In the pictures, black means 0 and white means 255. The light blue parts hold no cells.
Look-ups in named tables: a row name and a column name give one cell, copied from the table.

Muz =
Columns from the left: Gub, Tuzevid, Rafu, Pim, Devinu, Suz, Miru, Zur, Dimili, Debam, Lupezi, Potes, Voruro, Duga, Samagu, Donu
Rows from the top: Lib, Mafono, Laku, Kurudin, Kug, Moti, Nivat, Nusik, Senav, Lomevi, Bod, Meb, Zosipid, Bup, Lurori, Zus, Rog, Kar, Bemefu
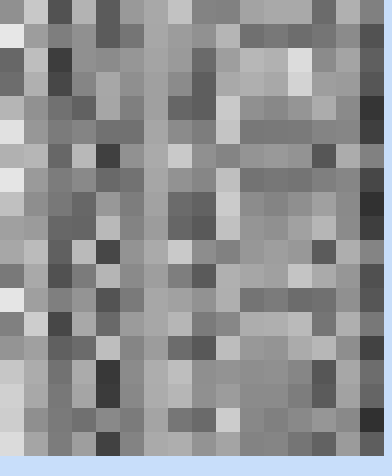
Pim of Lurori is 107
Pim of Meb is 123
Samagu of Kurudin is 155
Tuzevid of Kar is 143
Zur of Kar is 118
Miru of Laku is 164
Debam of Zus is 147
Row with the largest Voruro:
Laku

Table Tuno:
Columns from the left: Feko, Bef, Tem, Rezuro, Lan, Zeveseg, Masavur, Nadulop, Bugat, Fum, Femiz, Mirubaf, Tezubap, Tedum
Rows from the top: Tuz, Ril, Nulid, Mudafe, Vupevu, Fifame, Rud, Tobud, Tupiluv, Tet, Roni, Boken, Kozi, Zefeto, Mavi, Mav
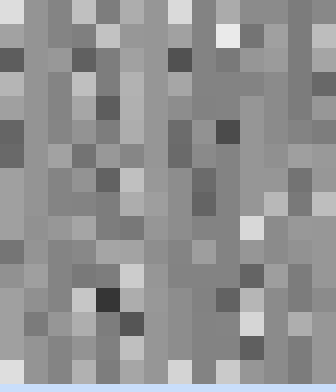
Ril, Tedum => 189
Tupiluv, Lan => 125
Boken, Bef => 159
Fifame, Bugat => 146
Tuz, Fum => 171
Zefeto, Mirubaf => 139
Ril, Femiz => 116
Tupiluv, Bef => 148
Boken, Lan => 125
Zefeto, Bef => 123
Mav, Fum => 202
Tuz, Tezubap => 124
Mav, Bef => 148
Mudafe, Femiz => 131
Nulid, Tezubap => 124
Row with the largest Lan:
Ril

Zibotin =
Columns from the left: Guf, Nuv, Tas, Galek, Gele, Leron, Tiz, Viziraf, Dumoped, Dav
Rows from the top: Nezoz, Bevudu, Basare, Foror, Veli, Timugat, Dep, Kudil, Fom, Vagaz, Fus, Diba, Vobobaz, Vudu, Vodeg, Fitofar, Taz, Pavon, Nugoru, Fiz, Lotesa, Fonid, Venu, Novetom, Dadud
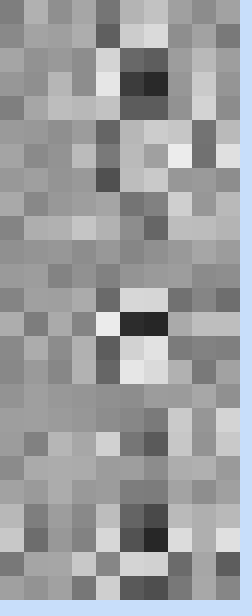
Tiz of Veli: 92
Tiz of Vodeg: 226
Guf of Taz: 147
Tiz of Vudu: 38
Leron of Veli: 92
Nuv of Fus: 148

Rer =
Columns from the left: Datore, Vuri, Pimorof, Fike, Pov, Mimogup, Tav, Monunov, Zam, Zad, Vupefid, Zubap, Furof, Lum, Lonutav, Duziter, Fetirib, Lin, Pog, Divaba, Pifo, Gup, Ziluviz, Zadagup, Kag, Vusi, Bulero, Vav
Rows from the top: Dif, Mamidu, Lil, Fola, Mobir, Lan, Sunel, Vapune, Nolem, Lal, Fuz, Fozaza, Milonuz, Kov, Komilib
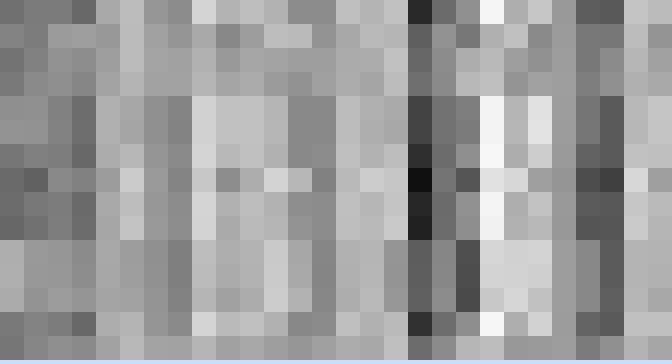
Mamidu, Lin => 95
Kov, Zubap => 177
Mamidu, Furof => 186
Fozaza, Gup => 210
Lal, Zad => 170
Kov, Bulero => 192
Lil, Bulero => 182
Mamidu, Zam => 169
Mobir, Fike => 109
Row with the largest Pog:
Mamidu

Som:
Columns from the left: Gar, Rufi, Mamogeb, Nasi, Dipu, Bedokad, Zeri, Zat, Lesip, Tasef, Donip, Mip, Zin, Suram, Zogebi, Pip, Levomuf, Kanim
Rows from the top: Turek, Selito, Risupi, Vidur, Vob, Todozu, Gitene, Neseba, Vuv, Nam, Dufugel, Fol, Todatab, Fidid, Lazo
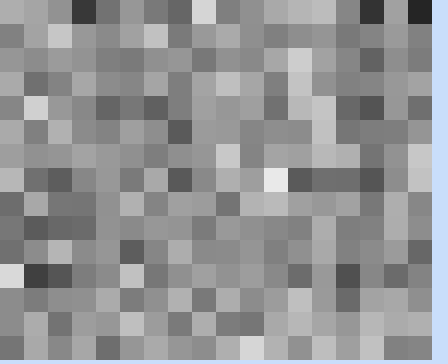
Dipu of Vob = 101
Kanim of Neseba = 194
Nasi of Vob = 136
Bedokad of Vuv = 177
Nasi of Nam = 107
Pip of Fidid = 183
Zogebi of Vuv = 162
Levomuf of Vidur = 152
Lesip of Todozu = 155
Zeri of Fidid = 156
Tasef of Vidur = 191
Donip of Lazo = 214

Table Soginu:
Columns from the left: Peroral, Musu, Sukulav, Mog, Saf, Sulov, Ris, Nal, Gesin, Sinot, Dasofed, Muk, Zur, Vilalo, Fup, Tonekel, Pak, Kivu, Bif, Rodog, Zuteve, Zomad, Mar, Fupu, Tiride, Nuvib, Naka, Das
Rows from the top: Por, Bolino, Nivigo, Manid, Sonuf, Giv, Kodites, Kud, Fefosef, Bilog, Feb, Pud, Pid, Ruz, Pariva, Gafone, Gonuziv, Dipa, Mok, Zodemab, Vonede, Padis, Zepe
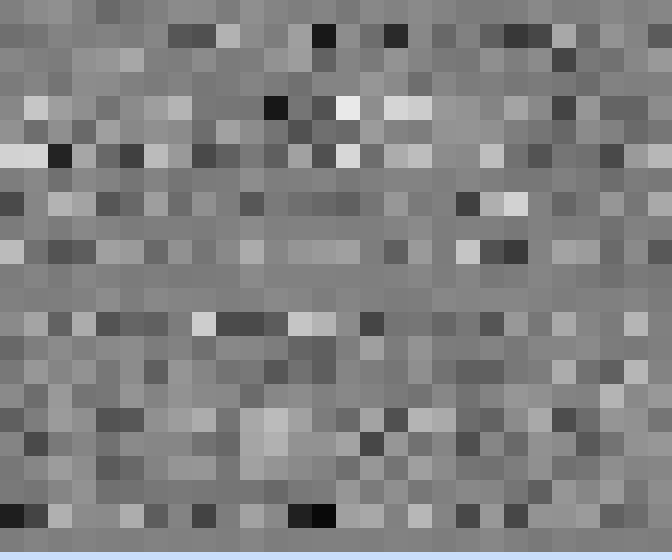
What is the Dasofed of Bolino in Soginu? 139
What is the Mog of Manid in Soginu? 140
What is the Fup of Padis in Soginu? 160
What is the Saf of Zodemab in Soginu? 91
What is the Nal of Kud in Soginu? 117
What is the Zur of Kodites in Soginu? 161
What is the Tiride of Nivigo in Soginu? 120
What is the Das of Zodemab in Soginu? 134
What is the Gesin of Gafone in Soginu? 133
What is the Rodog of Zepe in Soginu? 129
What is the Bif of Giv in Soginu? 147
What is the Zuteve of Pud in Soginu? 120
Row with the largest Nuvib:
Gonuziv

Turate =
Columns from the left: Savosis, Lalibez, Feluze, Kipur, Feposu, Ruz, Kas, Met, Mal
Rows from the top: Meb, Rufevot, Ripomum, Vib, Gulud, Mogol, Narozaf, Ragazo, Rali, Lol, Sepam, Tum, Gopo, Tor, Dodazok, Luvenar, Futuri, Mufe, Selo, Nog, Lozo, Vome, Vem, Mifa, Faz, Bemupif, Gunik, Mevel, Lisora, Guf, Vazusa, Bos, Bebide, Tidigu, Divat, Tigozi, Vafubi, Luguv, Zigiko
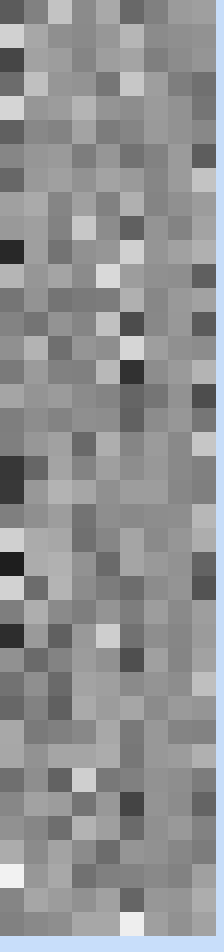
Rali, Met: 144
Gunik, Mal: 155
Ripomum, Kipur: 133
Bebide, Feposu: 120
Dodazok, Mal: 140
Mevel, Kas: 160
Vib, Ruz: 199
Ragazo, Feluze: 160
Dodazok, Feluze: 111
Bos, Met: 156
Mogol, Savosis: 96
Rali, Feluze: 133
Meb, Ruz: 104
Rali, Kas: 132
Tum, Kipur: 139
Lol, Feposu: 140

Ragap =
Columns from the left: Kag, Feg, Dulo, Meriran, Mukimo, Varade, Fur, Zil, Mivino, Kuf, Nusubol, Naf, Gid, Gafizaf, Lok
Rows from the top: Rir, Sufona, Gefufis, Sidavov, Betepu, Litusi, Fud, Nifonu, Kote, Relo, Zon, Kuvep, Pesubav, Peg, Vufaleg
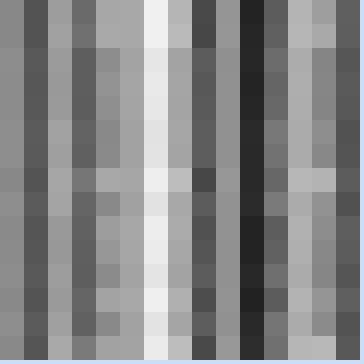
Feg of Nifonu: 84
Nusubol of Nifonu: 41
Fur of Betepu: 231
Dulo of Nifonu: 166
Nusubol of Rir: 35
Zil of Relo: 171
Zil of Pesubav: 176
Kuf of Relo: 146
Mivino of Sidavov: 88
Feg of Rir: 83
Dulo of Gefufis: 155

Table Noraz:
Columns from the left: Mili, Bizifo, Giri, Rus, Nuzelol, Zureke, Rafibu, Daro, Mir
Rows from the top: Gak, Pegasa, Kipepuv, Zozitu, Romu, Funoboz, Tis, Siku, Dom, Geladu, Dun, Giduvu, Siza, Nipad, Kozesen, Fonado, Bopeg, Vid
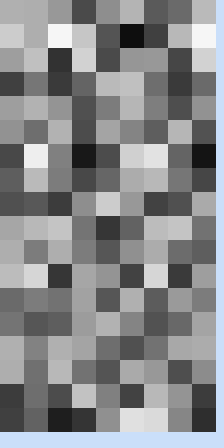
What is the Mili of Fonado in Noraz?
173
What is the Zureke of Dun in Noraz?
144
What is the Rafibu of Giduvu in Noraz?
214
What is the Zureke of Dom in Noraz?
152
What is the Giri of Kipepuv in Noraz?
50
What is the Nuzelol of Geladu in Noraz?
54
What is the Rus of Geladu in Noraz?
117
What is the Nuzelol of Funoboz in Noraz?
163
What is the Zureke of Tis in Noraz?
207
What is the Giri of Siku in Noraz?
125
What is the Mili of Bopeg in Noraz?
60
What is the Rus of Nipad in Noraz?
155
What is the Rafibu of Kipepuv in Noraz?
151
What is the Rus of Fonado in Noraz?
115
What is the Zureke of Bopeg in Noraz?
67
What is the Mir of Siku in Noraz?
71
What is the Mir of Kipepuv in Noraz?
210
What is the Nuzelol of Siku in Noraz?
103

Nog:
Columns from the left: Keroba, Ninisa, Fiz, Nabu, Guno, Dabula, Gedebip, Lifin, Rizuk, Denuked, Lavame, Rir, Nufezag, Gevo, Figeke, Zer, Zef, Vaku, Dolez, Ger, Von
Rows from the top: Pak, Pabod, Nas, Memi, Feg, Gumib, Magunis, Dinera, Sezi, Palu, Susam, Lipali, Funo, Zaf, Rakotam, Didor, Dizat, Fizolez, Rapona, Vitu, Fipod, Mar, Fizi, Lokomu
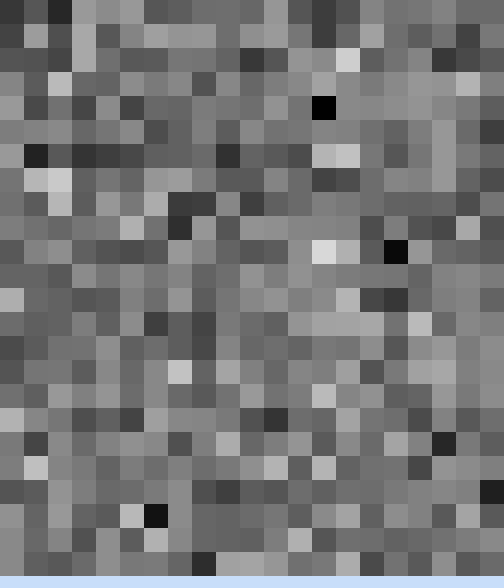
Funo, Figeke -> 180
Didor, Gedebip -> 136
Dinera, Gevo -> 67
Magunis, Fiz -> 88
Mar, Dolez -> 89
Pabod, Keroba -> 67
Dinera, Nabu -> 96
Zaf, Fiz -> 98
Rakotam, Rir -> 110
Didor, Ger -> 128

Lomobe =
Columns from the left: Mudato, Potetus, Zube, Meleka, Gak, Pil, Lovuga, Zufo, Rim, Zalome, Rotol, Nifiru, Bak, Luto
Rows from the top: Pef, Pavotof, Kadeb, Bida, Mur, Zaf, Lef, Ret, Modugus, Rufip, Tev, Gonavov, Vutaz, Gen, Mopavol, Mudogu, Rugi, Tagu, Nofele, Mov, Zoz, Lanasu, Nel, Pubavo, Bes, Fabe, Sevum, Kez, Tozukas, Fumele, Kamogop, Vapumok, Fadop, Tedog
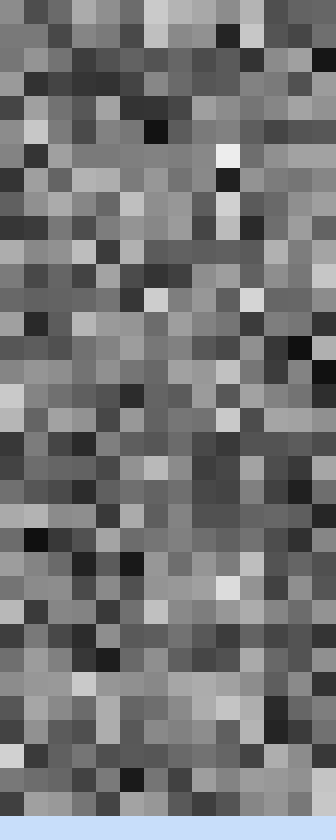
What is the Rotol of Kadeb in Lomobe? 51
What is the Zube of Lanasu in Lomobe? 139
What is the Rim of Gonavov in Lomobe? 142
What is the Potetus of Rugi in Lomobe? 132
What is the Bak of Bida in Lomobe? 81
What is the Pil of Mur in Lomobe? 51
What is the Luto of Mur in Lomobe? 146
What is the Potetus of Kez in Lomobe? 156
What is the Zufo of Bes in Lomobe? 152
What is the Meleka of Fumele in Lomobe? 107
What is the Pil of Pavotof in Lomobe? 73
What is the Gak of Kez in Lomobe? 29
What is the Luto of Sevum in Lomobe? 52
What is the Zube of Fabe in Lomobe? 134
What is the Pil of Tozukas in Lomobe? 144
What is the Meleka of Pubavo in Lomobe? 34
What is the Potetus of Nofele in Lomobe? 124
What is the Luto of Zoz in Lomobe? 110
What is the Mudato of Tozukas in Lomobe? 140

